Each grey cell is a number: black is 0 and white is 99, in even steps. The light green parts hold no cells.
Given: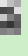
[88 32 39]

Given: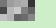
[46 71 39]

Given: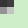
[20 76]

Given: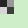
[14 24]

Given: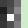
[24 31 41]

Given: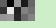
[37 91 15]

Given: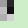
[61  7]
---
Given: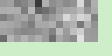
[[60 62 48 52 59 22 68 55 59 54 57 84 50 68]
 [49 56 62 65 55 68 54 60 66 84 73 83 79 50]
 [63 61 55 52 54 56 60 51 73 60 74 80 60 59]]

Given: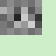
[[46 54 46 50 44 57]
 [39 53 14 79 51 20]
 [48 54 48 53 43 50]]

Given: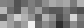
[[51 49 32 40 49 42 55 66 61 65 48 69]
 [36 61 80 69 57 35 70 55 31 44 84 49]]

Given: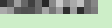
[[20 34 62 40 25 42 15 53 78 56 66 75 42 52]]

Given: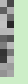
[[71 28]
 [73 41]
 [71 72]
 [49 72]
 [23 71]
 [57 64]]

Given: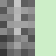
[[54 40 77 36 40]
 [50 49 71 38 49]
 [54 44 75 34 44]
 [36 50 63 48 50]]
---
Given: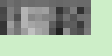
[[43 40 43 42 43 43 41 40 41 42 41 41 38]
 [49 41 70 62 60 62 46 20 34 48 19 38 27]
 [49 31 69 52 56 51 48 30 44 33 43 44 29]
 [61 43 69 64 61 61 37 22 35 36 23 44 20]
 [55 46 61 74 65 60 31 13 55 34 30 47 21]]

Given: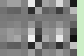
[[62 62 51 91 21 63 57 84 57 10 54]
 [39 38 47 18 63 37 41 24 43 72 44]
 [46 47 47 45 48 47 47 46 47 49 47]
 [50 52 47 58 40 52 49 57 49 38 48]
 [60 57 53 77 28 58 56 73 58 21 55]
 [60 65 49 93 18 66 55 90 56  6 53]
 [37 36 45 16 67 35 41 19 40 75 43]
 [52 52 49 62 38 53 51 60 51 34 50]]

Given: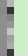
[[71 55]
 [20 53]
 [51 55]
 [58 55]
 [77 56]
 [62 55]
 [66 54]
 [22 54]]

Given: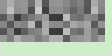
[[67 57 58 43 70 33 57 58 53 46 50 34 66 54 58]
 [74 55 57 31 78 25 55 55 49 39 47 33 72 51 57]
 [53 23 39 47 53 60 23 22 73 46 43 54 51 34 35]
 [34 54 51 72 29 66 54 54 45 65 59 64 35 57 52]
 [52 23 37 48 52 67 23 22 73 45 42 61 50 34 33]
 [49 68 58 58 48 55 68 68 36 56 58 62 50 62 60]]

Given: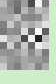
[[54 45 61 29 94 48 73]
 [58 42 71 56 74 68 63]
 [66 75 54 52 55 74 65]
 [78 57 73 66 75 87 50]
 [56 53 86 40 98 37 47]
 [68 72 29 94 13 73 88]
 [80 48 78 41 92 84 46]
 [56 62 72 54 70 48 58]
 [59 56 65 60 60 54 67]
 [58 50 65 70 52 66 79]]

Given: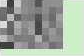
[[25 78 53 51 33 55 56 56 83]
 [34 66 55 52 48 54 45 51 44]
 [72 38 49 47 33 51 42 62 41]
 [40 67 56 59 28 59 46 57 85]
 [39 62 51 61 29 51 59 50 51]
 [56 47 49 48 68 45 56 54 73]
 [25 63 58 46 54 57 43 49 25]]

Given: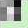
[[57  4 63]
 [90 34 47]
 [77 25 51]]
